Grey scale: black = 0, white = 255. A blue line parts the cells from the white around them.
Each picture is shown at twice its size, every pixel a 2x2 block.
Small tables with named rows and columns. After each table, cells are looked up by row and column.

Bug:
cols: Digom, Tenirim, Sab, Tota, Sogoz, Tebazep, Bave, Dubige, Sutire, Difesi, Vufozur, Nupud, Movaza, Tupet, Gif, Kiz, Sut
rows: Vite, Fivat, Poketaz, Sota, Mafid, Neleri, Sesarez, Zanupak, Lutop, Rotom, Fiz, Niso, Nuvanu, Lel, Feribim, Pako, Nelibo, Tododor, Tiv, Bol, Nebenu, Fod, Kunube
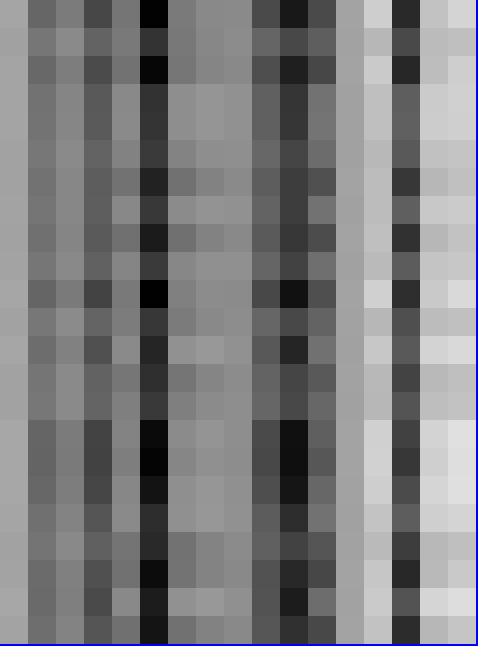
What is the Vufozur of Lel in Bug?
69
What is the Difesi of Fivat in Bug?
101
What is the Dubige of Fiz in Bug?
140
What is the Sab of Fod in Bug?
127
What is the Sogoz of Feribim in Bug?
127
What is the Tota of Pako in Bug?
67
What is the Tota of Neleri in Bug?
99
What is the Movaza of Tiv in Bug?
161
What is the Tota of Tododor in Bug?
70
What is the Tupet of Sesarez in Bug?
188
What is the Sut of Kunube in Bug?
197
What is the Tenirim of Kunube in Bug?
110
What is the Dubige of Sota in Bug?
149
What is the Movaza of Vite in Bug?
163
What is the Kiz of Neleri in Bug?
193
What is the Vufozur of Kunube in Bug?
48

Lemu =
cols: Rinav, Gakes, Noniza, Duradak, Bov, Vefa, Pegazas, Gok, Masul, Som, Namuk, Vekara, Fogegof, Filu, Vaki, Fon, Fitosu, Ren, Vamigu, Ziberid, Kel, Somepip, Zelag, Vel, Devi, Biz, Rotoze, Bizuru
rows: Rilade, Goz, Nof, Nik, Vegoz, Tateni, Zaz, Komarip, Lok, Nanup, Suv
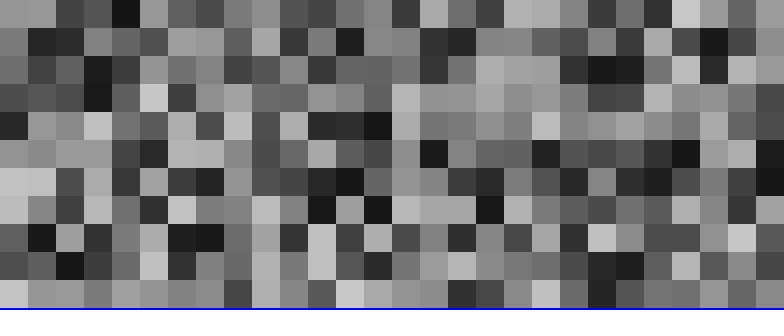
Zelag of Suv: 85
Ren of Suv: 72
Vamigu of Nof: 161
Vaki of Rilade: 59
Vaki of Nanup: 117
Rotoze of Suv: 102
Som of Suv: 175
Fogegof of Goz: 31
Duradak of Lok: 50
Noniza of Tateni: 153
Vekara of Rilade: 69
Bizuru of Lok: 88

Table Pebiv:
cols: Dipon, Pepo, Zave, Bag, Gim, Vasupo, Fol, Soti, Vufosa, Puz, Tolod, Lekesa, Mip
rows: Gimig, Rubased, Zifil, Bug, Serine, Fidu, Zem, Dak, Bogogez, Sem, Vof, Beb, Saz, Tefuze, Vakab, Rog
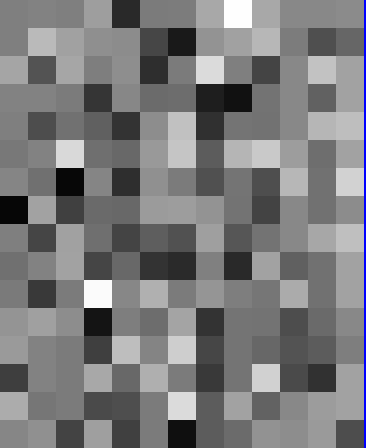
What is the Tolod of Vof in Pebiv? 171
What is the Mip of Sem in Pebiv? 162
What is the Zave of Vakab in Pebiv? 123
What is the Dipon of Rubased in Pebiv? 127
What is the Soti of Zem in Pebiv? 80
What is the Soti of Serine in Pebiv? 48
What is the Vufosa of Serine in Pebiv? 116

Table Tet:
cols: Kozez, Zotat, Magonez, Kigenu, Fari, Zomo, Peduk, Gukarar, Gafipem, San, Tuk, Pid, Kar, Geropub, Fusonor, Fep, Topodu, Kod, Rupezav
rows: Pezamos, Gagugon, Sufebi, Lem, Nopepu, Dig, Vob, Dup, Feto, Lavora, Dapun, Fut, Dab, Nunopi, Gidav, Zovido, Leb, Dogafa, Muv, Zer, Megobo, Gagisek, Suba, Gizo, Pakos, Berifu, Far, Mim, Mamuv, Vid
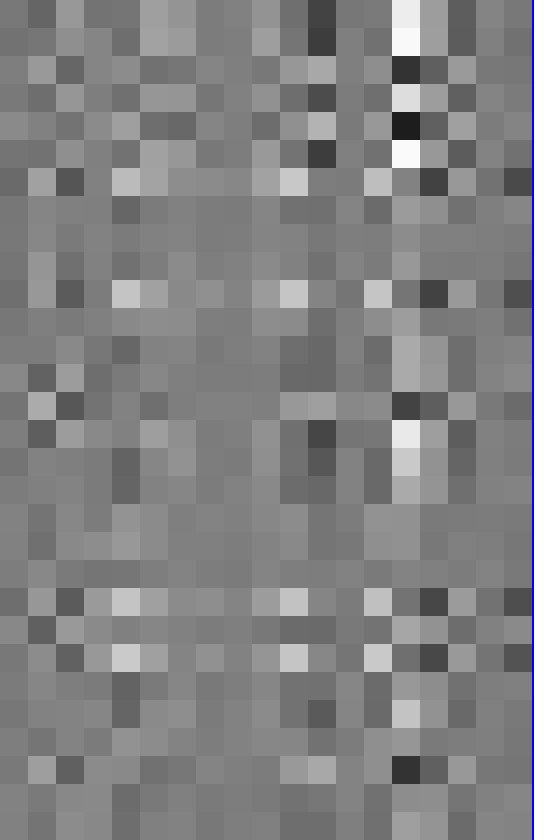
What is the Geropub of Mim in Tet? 143
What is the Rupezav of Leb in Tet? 123
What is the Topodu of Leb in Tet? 101
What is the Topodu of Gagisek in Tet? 155
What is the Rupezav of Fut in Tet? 113
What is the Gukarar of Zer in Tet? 128
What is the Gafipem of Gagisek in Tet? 132
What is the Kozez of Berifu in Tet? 119
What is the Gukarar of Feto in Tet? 124
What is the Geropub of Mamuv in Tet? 113
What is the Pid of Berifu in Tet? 90

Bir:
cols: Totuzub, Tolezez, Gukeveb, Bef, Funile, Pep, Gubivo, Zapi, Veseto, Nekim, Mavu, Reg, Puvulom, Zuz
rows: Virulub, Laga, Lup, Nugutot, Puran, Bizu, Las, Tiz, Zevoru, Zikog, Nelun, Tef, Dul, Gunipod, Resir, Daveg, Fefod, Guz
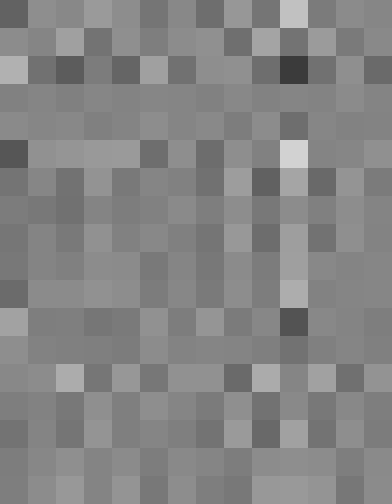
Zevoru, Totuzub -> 118
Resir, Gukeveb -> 120
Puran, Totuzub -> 138
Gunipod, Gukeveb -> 172
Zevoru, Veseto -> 152
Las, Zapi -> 113
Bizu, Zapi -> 109
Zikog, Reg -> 136
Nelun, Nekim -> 125

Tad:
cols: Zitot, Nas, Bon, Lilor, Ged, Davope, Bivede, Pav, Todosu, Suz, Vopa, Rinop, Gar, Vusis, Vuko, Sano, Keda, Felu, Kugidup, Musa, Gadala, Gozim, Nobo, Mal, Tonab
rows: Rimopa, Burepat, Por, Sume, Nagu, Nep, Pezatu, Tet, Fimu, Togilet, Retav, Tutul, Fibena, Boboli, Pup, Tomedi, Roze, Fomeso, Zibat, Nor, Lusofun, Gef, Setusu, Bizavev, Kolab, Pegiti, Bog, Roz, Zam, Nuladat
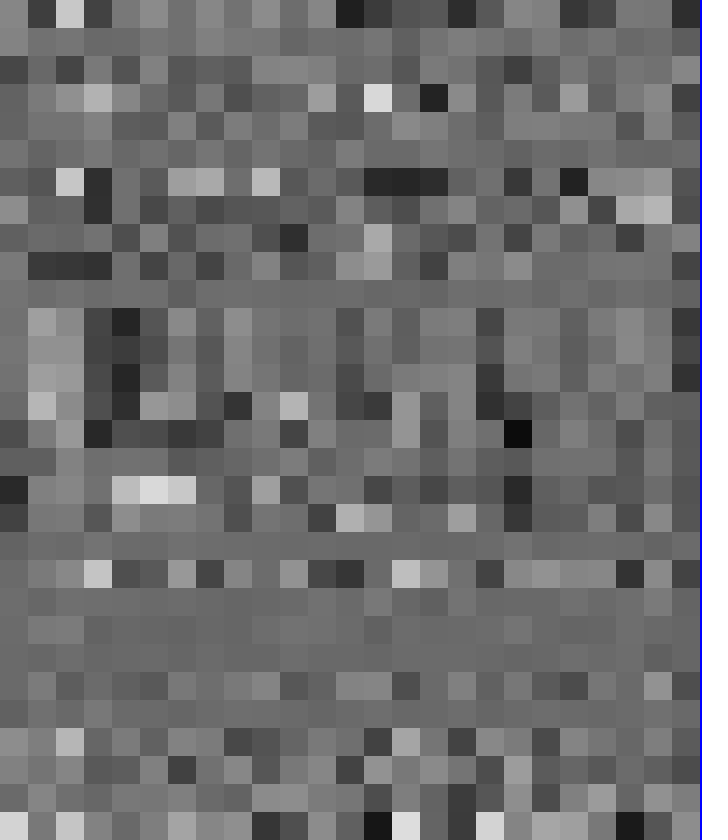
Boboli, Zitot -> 114
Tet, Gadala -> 144
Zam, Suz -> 139
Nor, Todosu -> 108
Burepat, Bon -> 117
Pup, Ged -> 47
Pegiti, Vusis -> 110
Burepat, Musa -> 122
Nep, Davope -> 112
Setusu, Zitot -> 107
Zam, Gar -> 118
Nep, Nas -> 100
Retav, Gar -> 108
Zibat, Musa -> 91
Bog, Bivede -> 130

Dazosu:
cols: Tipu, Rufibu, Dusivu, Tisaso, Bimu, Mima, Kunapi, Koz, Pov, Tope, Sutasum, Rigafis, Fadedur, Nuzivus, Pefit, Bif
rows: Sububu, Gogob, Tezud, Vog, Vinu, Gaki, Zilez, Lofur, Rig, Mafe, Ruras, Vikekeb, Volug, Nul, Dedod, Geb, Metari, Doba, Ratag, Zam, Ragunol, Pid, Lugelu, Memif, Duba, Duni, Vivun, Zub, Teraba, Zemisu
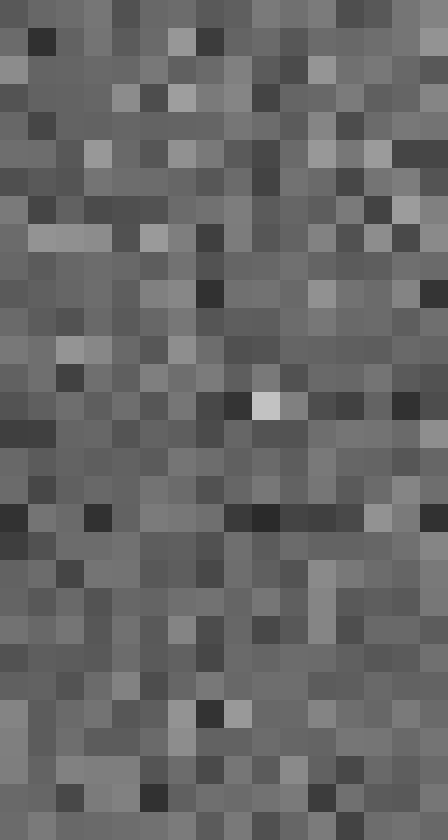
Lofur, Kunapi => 107
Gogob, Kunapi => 151
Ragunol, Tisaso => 116
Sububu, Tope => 122
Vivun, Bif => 116
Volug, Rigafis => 99
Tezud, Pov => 128
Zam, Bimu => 113
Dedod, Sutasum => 128
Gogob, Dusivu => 98
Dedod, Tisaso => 94
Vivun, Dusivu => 110
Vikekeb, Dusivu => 82
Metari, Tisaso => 94
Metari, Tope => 106
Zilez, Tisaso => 116
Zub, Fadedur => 72

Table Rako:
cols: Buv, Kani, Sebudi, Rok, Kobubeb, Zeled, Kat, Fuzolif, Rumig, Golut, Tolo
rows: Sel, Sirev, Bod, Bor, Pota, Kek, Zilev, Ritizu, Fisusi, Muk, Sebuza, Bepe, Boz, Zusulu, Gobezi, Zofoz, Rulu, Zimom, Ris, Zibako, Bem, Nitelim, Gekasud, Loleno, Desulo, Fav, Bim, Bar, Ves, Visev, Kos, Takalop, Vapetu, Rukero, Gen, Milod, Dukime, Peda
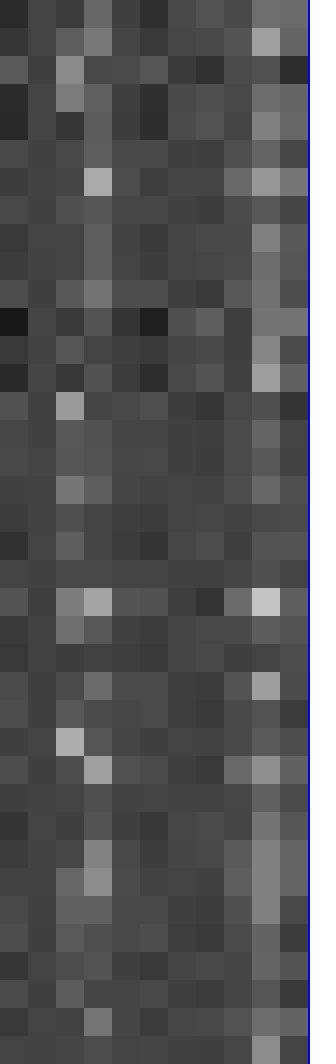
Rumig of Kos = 89
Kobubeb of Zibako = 60
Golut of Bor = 109
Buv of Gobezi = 81
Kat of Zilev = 69
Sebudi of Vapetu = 97
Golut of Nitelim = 196
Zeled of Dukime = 59
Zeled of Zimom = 66
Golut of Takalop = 130
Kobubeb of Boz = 62
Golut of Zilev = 151
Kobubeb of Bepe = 53
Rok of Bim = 85

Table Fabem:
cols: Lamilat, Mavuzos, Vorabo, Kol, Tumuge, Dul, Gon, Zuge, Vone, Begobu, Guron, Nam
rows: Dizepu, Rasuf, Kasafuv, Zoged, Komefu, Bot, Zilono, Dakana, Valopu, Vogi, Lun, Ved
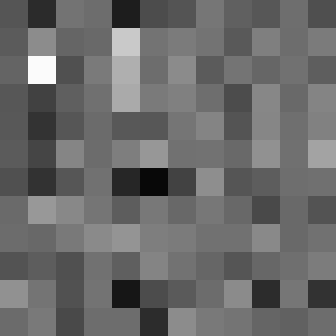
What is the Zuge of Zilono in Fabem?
142
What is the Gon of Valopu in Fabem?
123
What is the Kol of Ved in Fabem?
109
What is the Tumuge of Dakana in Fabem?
93
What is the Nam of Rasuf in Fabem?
123
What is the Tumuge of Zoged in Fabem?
170
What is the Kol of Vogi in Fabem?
113
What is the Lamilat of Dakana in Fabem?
106
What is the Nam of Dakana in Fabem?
83
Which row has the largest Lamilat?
Lun

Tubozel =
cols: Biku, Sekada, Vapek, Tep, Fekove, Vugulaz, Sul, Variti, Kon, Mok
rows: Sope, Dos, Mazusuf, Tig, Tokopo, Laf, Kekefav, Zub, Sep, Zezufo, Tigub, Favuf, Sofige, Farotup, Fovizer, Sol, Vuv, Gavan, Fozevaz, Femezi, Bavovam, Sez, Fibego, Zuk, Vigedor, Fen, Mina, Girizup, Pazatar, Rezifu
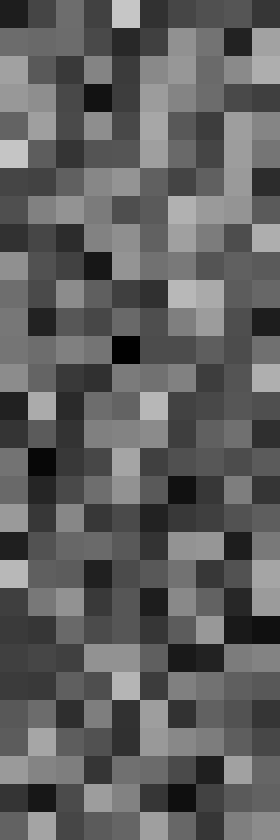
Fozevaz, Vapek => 135
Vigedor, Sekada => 57
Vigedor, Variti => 114
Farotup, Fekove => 123
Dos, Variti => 115
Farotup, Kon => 84
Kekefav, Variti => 96
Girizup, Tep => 53
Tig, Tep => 18
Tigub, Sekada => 74

